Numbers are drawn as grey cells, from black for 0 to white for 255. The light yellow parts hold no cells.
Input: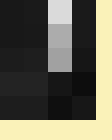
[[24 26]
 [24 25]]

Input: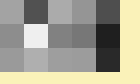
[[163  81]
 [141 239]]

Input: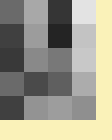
[[106 168]
 [ 64 156]]

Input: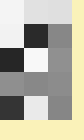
[[244 225]
 [242  42]]

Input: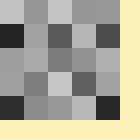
[[194 149]
 [ 36 161]]

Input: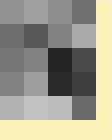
[[144 160]
 [110  89]]

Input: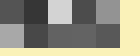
[[ 84  54]
 [168  72]]
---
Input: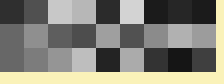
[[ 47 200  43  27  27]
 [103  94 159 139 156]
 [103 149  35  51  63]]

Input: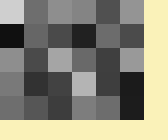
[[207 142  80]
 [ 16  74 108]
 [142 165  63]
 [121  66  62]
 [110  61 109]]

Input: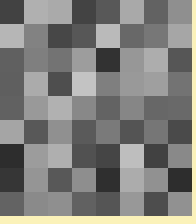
[[ 66 170  88  98]
 [182  71 186 119]
 [ 96 115  50 173]
 [ 95  78 127 159]
 [ 97 177  99 103]
 [165 144 122 118]
 [ 45 175  69  65]
 [ 54  88  47 145]
 [ 99 143  85  77]]

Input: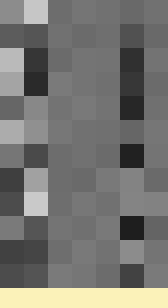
[[140 109 113 113]
 [ 92 113 111 105]
 [186 107 115 115]
 [164 122 112 107]
 [102 115 115 112]
 [172 119 112 118]
 [118 109 107 116]
 [ 63 109 121 106]
 [ 76 110 113 130]
 [122 116 121 100]
 [ 65 110 114 116]
 [ 76 122 108 122]]

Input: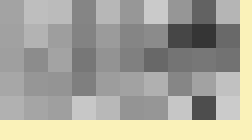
[[163 187 183 202  98]
 [161 158 155 139  53]
 [159 163 147 104 119]
 [167 148 157 176 162]
 [177 159 184 150  77]]

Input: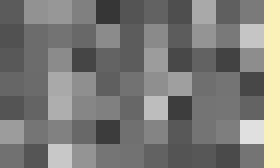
[[ 91 151  54  98 169 122]
 [ 81 115 139 138 148 197]
 [ 88 139  99 156  98 141]
 [102 169  95 143 111  71]
 [ 84 174 128 189 116  99]
 [156 129  60 132 116 224]
 [113 200 117  98  87 116]]
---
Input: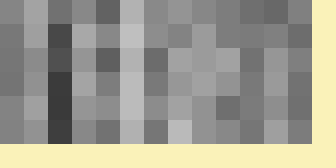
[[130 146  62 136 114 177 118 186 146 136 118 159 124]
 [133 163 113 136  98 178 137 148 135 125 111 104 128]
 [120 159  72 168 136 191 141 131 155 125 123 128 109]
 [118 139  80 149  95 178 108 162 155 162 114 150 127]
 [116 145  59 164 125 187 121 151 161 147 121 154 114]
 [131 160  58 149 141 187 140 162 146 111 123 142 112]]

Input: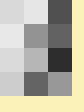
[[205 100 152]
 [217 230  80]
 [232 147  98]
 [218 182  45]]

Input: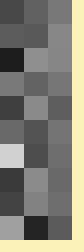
[[160  36  91]
 [ 72  97 120]
 [ 92  89 135]
 [ 29 143 134]
 [121  99 118]
 [ 63 138  94]
 [105  83 116]
 [209  77 110]
 [ 58 139 105]
 [ 67 130 110]]

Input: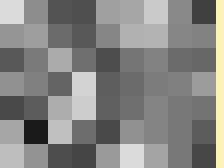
[[189 148  77  68 154 219 164 120  70]
 [219 141  84  80 160 166 203 137  64]
 [149 158 106  88 134 177 178 135 131]
 [ 87 122 171 112  77 118 131 106 102]
 [145 127 101 211  94 106 123 127 155]
 [ 73  92 172 205  96 112 132 119 115]
 [166  26 191 108  73 145 132 120  91]]

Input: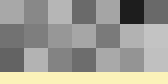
[[ 99 179 131 109 169 148 192]
 [168 136 182 106 165  29 105]
 [114 126 151 166 122 178 195]]

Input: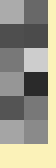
[[165 138]
 [171 104]
 [ 78  75]
 [120 205]
 [150  42]
 [ 84 120]]
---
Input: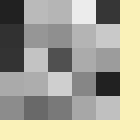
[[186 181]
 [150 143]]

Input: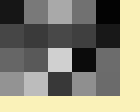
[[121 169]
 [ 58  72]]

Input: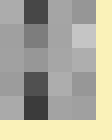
[[ 71 165]
 [125 164]]

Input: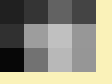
[[ 52  98]
 [157 192]]

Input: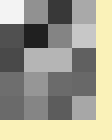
[[145  56]
 [ 32 132]]

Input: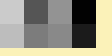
[[ 85 147]
 [124 137]]
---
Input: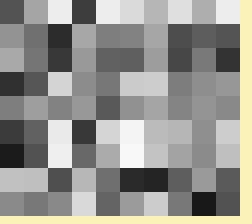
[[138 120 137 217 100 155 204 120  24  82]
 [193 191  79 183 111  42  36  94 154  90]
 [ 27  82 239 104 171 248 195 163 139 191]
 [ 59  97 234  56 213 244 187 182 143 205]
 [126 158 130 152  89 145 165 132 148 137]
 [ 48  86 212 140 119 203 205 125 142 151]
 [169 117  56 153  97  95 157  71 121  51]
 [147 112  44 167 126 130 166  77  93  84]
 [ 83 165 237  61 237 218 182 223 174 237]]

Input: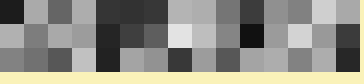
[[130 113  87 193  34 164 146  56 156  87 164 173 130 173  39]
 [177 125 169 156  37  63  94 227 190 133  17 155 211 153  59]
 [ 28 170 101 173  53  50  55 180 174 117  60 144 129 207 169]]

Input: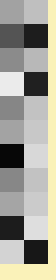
[[211  23]
 [ 28 222]
 [165 203]
 [135 194]
 [  7 216]
 [163 200]
 [134 194]
 [235  32]
 [139 184]
 [ 84  29]
 [162 191]]

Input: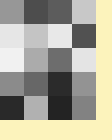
[[ 40 177  34 131]
 [138 102  43 147]
 [241 170 108 228]
 [230 195 233  82]
 [152  77  91 200]]

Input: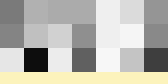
[[229  14 236  97 248 195  62]
 [132 191 209 142 238 244 136]
 [122 177 170 170 238 220 149]]

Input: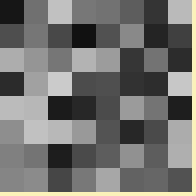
[[133 139  70 120 167  98 102  82]
 [128 116  29  74  93 145  93 175]
 [142 193 184 153  83  39  74 172]
 [187 183  27  39  75 155 116  30]
 [ 43 161 203  76  79  50  45 199]
 [173 149 118 179 156  54 115  44]
 [ 78 118  72  17  81 137  36  64]
 [ 22 112 193 119 114  93  52 186]]
